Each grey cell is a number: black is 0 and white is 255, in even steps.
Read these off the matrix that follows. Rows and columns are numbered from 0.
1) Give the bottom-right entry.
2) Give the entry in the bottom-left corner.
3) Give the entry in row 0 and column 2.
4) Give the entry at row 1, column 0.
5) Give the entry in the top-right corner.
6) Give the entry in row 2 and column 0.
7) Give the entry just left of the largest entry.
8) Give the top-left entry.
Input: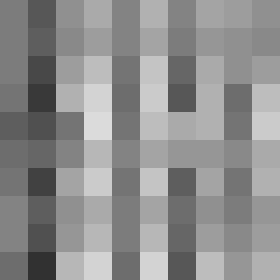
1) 177
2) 109
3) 144
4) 124
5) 144
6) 124
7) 116
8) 124

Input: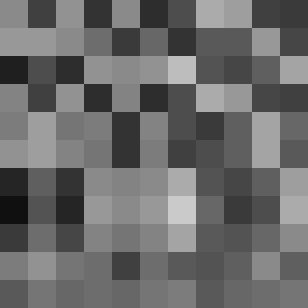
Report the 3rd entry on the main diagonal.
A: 45
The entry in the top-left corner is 138
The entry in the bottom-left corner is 89
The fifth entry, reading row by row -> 138
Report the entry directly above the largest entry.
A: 171
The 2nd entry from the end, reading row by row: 109
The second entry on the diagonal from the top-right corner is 152
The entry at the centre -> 124
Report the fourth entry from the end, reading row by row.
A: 89
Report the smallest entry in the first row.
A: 45
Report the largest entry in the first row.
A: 171
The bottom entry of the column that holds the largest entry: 124
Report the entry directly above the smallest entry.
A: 37
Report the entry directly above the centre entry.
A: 131
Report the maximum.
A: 202
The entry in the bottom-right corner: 117
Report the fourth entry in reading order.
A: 51
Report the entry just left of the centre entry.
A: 51
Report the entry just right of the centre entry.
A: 64
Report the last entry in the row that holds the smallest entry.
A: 171
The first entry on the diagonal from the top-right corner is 58
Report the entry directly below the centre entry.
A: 138
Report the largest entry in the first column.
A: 152
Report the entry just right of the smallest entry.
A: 83
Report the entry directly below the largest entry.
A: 164
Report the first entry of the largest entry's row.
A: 16
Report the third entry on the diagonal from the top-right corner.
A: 70
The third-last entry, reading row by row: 103
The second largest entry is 189

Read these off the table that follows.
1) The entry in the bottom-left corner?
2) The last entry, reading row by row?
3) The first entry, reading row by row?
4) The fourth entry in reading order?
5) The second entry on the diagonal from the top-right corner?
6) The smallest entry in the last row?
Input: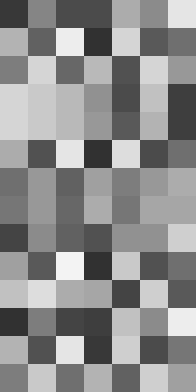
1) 125
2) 160
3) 56
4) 75
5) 89
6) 97

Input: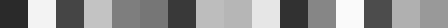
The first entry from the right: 153
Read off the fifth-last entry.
134
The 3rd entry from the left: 69
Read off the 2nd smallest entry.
49
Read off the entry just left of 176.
76

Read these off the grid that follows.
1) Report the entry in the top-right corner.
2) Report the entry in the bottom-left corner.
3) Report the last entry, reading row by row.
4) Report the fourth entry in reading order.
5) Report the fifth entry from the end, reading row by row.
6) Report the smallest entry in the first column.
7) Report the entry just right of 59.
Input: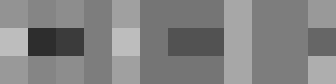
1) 153
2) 153
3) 174
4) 125
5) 117
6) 147
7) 125

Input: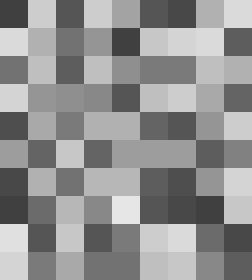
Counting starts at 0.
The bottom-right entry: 93
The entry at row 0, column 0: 64
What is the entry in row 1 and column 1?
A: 177
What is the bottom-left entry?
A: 212
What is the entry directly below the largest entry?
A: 122
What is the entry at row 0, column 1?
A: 205
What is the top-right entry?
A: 218
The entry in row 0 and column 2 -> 85
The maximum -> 230
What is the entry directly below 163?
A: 64
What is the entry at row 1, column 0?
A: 218
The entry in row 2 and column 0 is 114
